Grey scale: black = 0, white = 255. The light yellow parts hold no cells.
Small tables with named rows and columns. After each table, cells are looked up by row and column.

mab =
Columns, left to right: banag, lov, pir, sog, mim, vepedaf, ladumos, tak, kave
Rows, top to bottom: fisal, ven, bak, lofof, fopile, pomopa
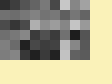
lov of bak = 54
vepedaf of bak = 156
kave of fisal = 162
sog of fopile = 72
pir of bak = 74
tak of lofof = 29
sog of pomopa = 32
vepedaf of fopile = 66
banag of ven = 113
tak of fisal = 134
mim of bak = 142
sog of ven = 130
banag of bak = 75
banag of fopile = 127
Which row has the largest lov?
pomopa

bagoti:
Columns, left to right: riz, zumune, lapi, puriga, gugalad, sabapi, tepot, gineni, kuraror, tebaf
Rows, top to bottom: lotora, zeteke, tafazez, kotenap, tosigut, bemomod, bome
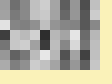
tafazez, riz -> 226
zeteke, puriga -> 194
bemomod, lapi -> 120
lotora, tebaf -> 192
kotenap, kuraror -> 107
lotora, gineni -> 150
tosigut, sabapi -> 189
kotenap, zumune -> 199
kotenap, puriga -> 209
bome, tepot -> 105
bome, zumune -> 127
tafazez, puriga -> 144
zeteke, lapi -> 137
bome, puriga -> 204
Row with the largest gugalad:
bemomod

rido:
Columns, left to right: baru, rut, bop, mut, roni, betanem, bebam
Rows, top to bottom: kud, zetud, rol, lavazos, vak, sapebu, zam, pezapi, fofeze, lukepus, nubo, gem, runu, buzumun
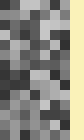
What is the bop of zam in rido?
114
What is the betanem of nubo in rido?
69
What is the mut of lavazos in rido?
91
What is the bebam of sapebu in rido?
104
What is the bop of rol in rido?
82
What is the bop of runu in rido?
119
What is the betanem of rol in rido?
195
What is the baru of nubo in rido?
97
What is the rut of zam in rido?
144
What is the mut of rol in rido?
92
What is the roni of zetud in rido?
121
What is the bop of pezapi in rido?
54
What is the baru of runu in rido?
123
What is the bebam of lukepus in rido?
187
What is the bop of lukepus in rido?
161
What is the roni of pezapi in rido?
184

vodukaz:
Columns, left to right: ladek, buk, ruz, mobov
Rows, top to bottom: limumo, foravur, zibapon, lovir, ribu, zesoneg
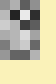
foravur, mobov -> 46
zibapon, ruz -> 62
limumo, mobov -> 144
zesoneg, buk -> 100
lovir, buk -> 182
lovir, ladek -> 172
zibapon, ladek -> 205
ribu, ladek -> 124
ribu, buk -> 181
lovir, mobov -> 163

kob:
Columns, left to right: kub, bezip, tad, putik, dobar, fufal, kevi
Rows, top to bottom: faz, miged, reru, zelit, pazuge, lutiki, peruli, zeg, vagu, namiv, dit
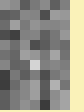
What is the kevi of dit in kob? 164
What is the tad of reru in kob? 122
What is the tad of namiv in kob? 135
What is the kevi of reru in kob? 139
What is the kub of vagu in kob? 61
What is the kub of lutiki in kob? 113

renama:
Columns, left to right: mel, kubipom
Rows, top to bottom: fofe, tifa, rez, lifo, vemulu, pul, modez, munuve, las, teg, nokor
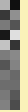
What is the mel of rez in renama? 122
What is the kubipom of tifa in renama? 144
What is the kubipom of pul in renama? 137
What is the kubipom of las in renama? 109
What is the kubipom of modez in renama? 131
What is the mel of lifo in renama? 24
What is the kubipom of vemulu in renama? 52
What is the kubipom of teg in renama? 88
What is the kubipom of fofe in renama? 16
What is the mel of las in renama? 109
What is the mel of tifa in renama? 56

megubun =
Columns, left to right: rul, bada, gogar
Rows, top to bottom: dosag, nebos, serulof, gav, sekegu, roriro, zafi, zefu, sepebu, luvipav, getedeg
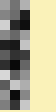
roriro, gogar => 59
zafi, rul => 46
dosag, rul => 161
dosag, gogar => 177
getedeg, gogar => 199
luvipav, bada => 12
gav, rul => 136
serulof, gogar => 14
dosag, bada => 115
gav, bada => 104
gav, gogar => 157
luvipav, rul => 150
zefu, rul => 215
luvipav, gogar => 135
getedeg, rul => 126
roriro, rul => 93
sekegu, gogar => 195
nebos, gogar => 30

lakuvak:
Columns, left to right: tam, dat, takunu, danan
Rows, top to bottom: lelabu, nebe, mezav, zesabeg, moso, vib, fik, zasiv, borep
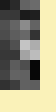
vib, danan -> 188
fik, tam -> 60
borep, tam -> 49
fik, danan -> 7
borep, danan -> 94
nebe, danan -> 31
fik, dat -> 92
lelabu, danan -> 107

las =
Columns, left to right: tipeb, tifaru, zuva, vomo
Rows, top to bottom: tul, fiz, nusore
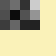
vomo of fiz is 148
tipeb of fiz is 78
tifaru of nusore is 102
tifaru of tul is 110
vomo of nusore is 34
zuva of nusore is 36
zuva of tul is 50
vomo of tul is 204
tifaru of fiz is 12
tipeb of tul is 86
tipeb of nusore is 60
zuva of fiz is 82
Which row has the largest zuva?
fiz

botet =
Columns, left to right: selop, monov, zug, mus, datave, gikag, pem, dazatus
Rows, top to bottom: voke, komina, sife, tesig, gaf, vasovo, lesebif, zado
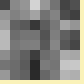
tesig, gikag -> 126
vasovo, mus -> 61
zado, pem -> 180
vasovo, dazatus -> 167
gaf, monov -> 119
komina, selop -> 147
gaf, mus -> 127
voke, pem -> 68
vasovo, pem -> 171
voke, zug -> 149
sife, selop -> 161
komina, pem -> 76
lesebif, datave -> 123
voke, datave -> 151

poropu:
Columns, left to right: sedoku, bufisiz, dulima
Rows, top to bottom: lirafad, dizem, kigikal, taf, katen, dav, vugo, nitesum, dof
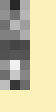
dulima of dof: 106
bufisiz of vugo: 240
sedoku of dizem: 145
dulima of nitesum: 135
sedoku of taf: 128
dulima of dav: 84
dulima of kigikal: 157
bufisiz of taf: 128
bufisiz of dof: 54
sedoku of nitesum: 110
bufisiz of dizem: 113
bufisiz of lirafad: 39
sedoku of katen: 80
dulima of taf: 174
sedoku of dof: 189
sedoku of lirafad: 136
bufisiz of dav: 86
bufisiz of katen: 68
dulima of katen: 74
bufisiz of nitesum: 200
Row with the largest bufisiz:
vugo

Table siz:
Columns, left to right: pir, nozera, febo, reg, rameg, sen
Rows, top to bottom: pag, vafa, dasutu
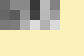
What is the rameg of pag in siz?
186
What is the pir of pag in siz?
106
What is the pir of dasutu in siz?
122
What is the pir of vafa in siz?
102
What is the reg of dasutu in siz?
220
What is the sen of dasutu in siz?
218
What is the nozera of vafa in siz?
91
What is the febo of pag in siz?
137
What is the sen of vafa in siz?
156
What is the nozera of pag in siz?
138
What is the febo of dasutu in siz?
177
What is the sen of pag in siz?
130
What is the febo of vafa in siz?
149
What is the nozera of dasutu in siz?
125
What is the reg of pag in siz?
55
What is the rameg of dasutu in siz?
177
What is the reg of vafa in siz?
64
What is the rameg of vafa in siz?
185

